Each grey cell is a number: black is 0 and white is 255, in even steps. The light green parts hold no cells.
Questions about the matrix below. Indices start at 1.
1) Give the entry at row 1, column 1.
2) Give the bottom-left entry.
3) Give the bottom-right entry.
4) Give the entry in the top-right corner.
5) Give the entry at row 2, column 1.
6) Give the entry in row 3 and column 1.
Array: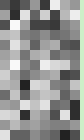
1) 89
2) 225
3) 79
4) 151
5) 161
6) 79

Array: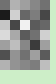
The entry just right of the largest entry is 91
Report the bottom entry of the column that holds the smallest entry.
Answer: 178
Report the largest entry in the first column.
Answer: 218
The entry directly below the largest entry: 91
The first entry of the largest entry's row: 199
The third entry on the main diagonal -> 241
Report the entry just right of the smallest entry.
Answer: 208
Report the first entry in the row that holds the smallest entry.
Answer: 27
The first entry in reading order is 113
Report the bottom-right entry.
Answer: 190

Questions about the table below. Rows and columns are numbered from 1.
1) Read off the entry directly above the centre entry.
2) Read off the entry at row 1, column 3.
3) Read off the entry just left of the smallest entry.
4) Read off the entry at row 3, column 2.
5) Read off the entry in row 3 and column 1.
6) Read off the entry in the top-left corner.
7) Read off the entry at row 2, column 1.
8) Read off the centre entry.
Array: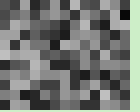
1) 172
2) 161
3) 172
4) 172
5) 84
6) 84
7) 73
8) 73
